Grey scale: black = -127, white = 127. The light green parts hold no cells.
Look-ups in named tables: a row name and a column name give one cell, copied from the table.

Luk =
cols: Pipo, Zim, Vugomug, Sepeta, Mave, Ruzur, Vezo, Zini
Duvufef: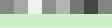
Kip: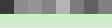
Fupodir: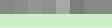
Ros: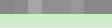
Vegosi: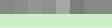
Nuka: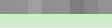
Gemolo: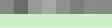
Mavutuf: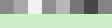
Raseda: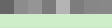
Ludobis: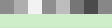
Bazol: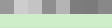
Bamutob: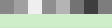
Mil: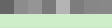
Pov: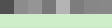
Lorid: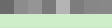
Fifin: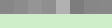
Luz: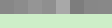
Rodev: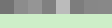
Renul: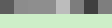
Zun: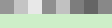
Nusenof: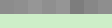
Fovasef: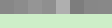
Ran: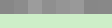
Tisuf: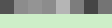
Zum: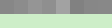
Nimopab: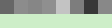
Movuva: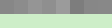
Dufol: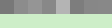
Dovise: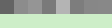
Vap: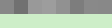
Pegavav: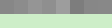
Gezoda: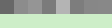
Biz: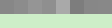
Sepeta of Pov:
-6
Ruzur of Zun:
-2
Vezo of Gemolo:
10
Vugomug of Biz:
21
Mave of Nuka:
17
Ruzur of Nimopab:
-2
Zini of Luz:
8
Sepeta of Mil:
-5
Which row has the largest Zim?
Bazol

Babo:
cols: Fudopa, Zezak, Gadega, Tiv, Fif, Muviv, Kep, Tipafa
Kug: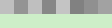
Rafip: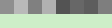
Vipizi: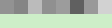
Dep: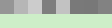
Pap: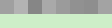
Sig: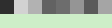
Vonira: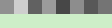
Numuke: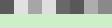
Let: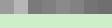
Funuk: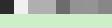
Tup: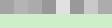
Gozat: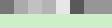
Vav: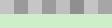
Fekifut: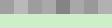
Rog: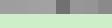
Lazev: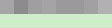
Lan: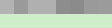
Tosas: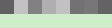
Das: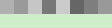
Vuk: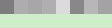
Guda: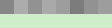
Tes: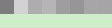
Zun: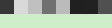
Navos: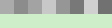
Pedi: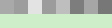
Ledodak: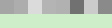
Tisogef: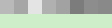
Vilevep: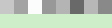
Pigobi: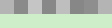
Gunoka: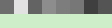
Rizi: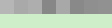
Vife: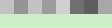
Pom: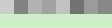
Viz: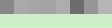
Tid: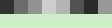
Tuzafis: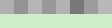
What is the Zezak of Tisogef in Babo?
38
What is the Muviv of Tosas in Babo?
-13
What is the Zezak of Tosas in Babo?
66
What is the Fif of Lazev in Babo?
26
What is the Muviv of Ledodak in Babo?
-14
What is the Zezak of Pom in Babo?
2
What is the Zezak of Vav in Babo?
26
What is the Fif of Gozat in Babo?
103

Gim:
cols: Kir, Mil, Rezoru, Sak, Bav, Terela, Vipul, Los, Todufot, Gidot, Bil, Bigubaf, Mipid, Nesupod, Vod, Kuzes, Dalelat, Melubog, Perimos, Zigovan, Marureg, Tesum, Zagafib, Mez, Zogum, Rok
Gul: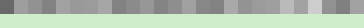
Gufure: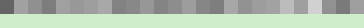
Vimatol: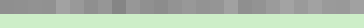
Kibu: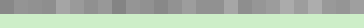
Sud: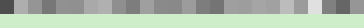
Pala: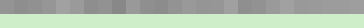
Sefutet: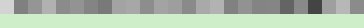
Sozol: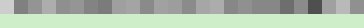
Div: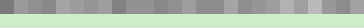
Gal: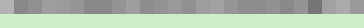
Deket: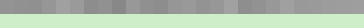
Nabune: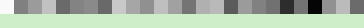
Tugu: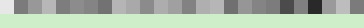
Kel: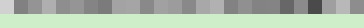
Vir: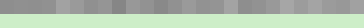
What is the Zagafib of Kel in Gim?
-53
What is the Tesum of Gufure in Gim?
31
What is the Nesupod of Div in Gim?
30
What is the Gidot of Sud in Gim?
-2
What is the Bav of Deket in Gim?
32
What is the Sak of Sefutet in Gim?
49
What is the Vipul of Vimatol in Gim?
15
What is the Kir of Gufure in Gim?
-27
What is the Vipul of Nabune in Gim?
10
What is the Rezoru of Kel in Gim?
20
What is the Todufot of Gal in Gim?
20
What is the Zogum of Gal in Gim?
42
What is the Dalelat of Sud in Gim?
31
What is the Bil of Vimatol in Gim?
16
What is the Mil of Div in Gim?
25
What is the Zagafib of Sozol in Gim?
-48
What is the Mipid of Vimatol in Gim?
19
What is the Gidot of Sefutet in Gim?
39

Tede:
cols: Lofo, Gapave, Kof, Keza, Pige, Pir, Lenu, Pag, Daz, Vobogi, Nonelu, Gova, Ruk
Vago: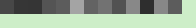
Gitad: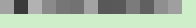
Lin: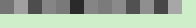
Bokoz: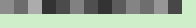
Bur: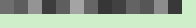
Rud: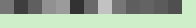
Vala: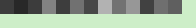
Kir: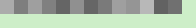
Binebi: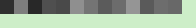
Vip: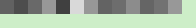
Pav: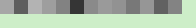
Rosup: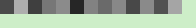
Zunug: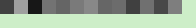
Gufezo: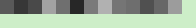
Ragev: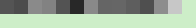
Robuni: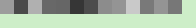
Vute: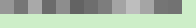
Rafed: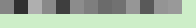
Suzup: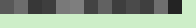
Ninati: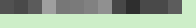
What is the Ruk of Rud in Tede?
-48
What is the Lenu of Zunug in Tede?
8
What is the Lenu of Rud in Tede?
-22
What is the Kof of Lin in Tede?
-50
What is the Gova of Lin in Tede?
-56
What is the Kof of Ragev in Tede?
10
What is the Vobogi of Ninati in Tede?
-81
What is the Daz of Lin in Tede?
10
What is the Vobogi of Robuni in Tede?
73
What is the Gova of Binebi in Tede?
-18
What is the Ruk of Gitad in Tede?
31
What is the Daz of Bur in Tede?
-62
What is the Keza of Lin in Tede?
5
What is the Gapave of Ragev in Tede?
-51
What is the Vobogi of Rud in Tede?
-33

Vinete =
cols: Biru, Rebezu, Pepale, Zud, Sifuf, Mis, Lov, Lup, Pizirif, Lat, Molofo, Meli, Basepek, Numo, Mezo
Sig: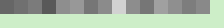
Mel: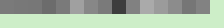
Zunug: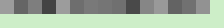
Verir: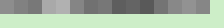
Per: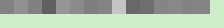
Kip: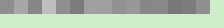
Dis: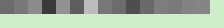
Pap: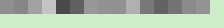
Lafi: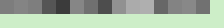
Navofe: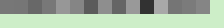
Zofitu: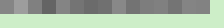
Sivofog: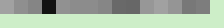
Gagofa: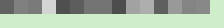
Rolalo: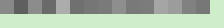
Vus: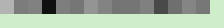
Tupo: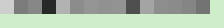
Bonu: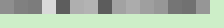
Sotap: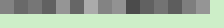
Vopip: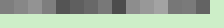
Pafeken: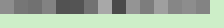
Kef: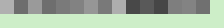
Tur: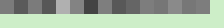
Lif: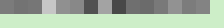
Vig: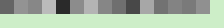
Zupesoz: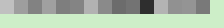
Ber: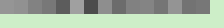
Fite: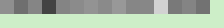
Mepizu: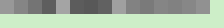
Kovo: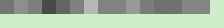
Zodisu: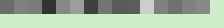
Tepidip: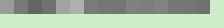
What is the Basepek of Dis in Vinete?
-6
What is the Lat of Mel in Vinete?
1
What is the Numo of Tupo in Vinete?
5
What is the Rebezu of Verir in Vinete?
1
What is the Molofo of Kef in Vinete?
-38
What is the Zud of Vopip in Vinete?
-1
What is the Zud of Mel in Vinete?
-19
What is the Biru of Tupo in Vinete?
78
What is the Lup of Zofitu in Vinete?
-15
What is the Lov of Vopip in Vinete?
-23
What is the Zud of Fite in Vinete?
-60
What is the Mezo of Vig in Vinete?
16
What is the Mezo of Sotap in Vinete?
21
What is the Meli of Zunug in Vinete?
25
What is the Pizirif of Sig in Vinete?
82
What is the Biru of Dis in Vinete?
-19
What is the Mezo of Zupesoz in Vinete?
-6
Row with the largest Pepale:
Pap

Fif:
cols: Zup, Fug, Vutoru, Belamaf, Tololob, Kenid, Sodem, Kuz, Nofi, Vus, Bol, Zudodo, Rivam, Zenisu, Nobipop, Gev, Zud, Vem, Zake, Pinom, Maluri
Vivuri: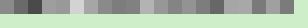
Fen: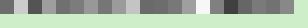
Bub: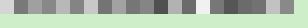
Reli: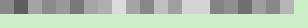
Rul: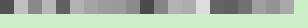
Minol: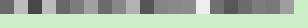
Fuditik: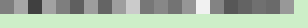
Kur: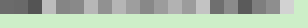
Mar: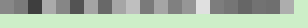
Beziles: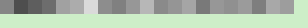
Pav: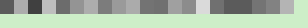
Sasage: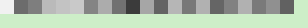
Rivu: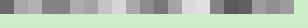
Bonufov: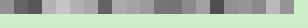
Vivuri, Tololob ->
25
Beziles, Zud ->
16
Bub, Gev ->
-8
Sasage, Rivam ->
54
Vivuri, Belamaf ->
30
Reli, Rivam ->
31
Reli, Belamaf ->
11
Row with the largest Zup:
Sasage

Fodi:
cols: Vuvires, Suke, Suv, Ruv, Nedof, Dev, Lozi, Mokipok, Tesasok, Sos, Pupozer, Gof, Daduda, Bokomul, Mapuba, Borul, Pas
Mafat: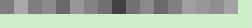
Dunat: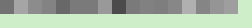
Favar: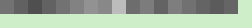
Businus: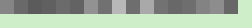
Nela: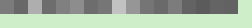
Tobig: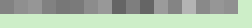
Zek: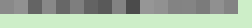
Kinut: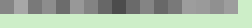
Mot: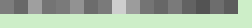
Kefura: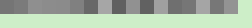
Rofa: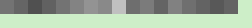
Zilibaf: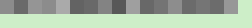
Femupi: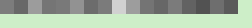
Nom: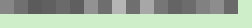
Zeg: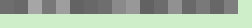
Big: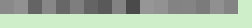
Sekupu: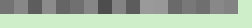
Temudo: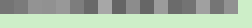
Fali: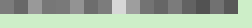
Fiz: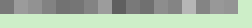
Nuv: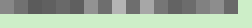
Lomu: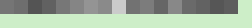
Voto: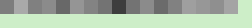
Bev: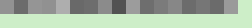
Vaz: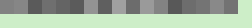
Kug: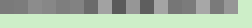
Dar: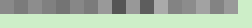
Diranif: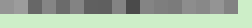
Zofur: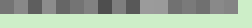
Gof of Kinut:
-23
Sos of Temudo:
12
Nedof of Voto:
-23
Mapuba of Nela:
-36
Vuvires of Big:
9
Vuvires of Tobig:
2
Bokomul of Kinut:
29
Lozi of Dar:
-4
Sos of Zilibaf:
31
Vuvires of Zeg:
-17
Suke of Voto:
41
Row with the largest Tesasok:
Fali

